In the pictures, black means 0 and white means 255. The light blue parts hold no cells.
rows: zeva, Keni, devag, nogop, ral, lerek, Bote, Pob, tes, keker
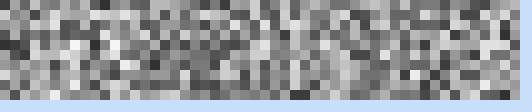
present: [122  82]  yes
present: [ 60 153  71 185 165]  no
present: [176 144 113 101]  no
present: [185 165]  yes
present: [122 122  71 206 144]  yes
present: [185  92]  yes

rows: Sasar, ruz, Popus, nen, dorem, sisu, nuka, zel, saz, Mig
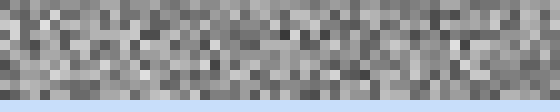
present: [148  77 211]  no
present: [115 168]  yes
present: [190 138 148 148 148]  no
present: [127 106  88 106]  yes

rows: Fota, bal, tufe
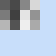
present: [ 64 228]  yes
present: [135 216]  yes

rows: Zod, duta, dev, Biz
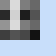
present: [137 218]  yes
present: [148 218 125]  yes
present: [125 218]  no
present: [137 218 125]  yes
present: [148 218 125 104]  yes
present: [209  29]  yes

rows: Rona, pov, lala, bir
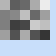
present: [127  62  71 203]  yes
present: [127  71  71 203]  no
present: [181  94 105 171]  yes
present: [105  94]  no
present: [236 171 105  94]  no
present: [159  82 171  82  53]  yes

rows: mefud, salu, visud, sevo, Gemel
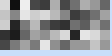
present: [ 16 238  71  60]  yes
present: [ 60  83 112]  yes

